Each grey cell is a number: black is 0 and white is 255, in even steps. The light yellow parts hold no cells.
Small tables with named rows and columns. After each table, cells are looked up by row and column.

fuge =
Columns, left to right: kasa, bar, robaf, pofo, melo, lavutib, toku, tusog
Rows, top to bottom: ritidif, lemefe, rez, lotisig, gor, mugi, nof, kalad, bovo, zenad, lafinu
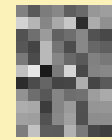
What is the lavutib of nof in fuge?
174
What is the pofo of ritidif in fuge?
135
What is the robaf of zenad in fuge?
82
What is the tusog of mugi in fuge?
136
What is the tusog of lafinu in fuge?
63
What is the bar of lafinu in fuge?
194
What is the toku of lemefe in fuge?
172
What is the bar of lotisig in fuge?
68
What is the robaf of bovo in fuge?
60
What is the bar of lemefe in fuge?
181
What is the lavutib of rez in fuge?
135
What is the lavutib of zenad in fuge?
80
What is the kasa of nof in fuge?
44
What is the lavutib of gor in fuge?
89
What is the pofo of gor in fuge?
134
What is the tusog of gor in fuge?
120
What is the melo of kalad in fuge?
110
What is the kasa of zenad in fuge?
161
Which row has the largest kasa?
lemefe

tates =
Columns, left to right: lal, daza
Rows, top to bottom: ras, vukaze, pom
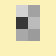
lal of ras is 210
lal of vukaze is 55
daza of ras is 162
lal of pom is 168
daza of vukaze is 187
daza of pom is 155

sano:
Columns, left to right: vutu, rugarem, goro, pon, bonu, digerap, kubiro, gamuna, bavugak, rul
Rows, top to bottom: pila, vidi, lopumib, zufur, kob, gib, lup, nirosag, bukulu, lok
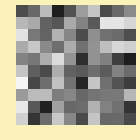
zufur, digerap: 113
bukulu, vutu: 231
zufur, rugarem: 199
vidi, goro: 98
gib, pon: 173
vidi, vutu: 184

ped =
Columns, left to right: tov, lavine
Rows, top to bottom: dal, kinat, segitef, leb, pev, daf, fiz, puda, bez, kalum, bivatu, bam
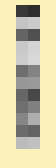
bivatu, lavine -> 99
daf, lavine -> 131
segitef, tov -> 100
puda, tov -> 102
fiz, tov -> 151
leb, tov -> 200
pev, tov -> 204
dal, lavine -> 45

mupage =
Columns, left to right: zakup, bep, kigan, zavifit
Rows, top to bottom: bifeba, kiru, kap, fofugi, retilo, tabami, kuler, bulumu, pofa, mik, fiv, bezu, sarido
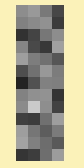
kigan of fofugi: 56
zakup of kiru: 129
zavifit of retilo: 86
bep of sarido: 61
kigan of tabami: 152
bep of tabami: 113
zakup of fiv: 158
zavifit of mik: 158
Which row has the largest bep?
pofa

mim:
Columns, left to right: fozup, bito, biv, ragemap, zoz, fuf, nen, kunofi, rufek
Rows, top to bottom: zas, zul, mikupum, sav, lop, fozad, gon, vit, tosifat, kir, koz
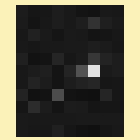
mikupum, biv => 26
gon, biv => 28
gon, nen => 38
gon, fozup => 24
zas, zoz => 25
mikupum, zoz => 26
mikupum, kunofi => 21
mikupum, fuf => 25
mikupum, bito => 33
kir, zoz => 25
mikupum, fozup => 24
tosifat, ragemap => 20
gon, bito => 35

